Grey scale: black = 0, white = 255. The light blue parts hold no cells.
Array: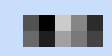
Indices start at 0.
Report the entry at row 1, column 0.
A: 105
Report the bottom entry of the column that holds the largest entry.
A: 160
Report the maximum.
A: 203

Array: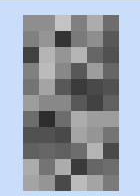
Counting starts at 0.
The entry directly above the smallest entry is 136
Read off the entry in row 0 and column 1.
142
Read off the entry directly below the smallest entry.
81
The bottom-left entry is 164
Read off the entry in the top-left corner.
142
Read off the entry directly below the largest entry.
52
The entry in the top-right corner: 109
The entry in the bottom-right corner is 122
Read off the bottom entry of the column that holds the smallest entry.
149
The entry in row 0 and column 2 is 195
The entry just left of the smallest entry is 109
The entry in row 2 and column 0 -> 65
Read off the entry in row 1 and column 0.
128
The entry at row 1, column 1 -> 149

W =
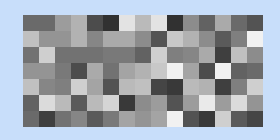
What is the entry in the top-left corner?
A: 106
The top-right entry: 83
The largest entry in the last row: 241
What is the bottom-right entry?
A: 69
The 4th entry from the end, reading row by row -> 57
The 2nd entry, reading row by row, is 106
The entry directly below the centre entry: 192
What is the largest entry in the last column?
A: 241
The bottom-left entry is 106
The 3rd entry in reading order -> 156
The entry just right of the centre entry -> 200
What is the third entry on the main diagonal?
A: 114
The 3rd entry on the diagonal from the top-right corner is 63
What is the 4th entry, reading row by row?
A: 178
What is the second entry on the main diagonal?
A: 148
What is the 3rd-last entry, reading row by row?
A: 207
